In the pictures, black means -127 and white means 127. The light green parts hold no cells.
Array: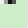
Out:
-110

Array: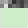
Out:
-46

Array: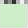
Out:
11

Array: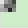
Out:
-89

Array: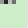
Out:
64

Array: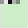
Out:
-109
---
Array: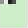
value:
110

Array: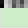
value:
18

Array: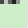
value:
-29

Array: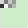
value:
116

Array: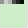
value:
-49

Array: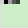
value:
30
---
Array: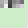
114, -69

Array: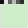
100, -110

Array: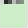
86, -86

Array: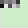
105, -112

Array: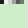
114, -100

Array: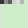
94, -73

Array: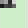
83, -100

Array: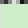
97, -106
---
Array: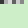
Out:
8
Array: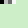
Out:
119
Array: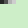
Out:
77
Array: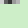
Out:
53
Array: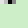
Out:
5
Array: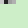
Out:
48
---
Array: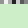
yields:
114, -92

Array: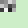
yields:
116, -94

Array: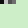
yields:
68, -115

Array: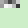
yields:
120, -73

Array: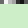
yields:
118, -106

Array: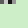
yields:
76, -104

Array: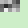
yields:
110, -84

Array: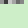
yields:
73, -65
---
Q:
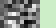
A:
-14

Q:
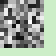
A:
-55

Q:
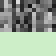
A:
-45

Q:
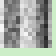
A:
102

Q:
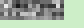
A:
-3

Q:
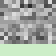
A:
-11

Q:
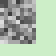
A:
-33

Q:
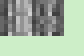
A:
-36

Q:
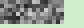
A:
-64
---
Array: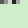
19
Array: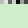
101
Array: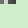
83
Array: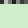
63
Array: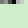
20
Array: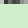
-71
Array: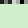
-5
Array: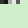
-106
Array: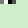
122
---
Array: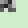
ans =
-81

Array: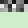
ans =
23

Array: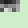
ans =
-85

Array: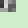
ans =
17

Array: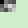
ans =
-32

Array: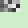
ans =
-51
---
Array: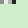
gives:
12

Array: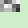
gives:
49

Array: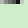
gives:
54

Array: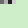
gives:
-21

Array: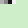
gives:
47

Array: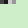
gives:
-58
